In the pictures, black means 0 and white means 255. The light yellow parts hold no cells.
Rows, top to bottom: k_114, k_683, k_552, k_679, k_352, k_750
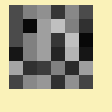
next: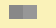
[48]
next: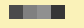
[136]
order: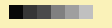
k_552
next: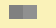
[54]
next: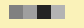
[22]
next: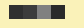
[159]
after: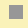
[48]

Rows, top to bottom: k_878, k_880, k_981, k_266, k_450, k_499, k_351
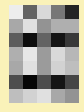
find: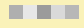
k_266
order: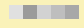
k_450
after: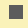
[14]

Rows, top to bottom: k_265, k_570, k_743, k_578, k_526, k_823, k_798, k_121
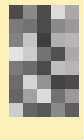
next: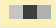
[182]
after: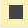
[75]
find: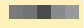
k_570

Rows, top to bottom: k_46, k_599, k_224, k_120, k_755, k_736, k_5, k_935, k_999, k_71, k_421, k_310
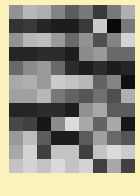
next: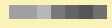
[79]
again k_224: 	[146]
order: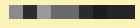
k_120
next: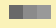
[105]
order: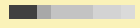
k_310

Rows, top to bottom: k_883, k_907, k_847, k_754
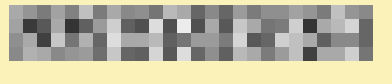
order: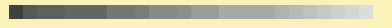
k_847
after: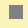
[192]
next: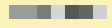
[192]
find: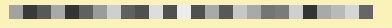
k_907
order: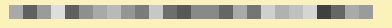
k_754
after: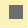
[199]

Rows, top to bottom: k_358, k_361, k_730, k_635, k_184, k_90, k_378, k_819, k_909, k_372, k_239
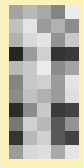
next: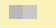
[236]
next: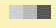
[147]
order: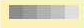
k_378

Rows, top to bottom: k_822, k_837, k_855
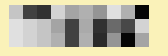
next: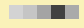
[49]
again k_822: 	[176]
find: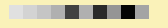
k_855
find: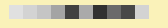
k_837
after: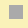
[49]
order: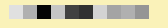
k_822
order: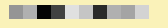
k_855

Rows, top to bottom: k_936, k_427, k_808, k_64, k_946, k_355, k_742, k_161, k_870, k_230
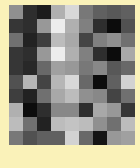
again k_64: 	[46]
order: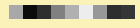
k_64
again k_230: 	[96]
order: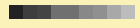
k_742
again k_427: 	[46]

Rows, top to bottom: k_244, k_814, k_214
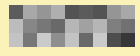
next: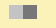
[202]
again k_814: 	[182]

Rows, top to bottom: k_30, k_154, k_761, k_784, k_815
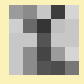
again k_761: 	[199]
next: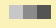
[77]
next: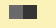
[191]
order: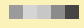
k_784
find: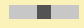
k_761
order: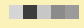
k_30
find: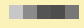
k_815

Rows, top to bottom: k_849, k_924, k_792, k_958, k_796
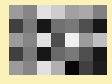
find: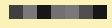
k_924
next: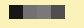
[23]

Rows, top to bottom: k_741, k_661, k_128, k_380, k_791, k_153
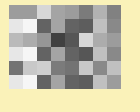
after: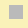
[172]
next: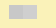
[123]
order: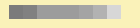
k_741
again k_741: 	[156]
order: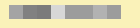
k_741

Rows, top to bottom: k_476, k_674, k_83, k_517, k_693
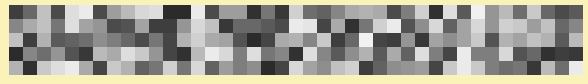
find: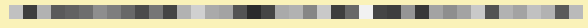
k_83
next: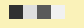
[149]
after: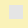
[69]
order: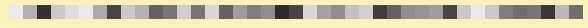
k_693
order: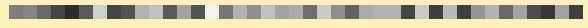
k_83
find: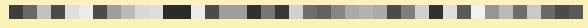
k_476

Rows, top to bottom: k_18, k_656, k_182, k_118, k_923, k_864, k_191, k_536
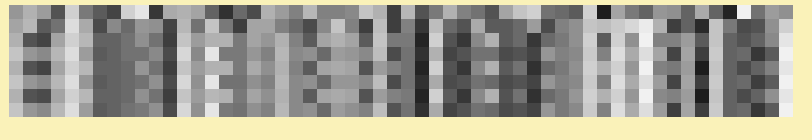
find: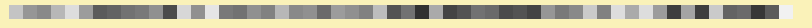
k_536
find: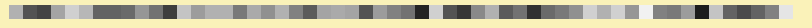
k_923
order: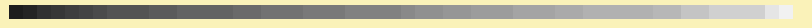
k_18
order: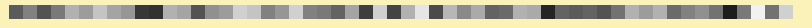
k_923

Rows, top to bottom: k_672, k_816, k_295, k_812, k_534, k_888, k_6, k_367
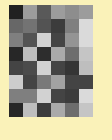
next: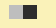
[170]
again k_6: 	[127]
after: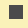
[210]
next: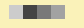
[68]
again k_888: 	[68]
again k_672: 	[156]

